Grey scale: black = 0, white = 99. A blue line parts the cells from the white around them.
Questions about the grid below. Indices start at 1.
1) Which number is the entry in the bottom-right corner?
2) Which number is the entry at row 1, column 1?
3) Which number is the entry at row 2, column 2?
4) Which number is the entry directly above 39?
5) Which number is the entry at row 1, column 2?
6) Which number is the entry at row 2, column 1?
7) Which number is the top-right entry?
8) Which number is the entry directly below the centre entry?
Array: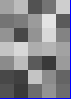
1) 42
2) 63
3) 48
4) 60
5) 73
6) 45
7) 80
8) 35

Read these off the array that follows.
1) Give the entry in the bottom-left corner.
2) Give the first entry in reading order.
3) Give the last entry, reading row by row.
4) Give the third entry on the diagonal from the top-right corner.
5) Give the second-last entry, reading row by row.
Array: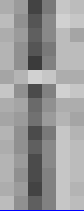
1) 73
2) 67
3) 73
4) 53
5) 77

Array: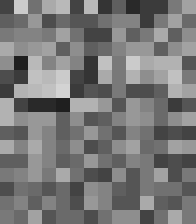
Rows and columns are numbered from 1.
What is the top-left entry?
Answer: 26
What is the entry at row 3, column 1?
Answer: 47
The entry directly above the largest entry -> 79
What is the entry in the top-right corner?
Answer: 63
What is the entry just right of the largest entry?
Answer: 23
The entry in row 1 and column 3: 44
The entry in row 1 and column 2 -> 79
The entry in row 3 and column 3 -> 51
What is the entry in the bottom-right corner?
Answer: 47
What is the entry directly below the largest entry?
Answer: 12
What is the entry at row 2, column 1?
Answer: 37
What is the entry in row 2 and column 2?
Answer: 41
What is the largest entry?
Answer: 82
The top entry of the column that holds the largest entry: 72
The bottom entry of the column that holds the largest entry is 41
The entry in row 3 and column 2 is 51
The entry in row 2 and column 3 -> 59
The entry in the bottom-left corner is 47

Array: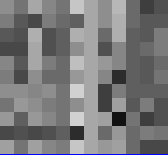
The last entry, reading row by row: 28
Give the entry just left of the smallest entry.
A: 62
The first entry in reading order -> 55
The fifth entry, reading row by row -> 45
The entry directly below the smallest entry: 59
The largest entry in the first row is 77
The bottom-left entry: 62
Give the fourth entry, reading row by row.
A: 52
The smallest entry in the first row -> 24
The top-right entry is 31
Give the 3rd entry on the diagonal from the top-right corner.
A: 37
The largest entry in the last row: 77
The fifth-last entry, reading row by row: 59
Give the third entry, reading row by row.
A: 65
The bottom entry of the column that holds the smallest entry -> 62
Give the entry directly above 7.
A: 62
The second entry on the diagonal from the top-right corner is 34
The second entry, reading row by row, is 45

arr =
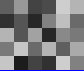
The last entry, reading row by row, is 50
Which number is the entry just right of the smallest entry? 26
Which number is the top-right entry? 70
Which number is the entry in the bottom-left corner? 77
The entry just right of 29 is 80
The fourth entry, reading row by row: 29

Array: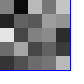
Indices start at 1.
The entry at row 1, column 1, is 50
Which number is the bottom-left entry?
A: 20
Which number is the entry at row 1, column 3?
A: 72
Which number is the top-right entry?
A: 76
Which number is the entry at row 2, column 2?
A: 38
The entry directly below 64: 31
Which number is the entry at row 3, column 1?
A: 89

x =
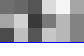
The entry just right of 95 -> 64
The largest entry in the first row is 95
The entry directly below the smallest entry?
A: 33
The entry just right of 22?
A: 47
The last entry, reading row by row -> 51
